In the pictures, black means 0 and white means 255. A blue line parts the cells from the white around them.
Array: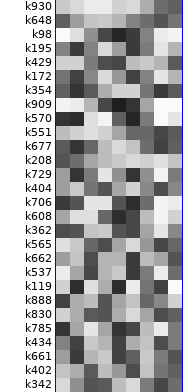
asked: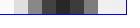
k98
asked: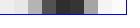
k909

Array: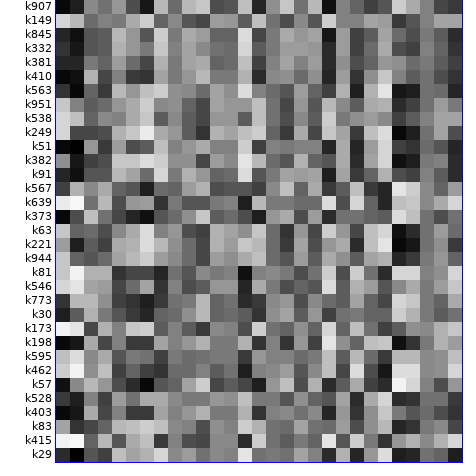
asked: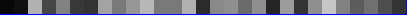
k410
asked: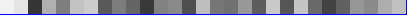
k173

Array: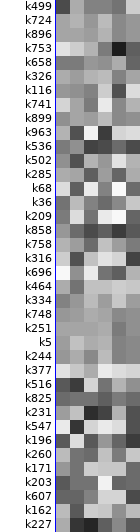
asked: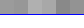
k748
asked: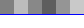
k36
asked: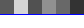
k196
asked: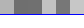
k260
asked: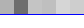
k464
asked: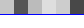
k316

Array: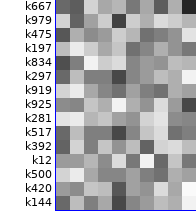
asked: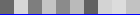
k392
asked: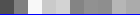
k834

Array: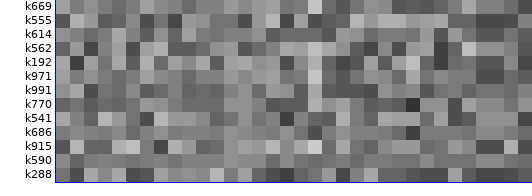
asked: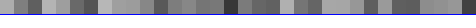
k541
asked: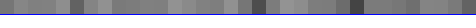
k686
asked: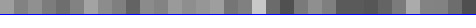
k669
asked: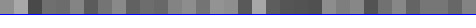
k991
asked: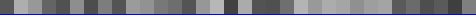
k555

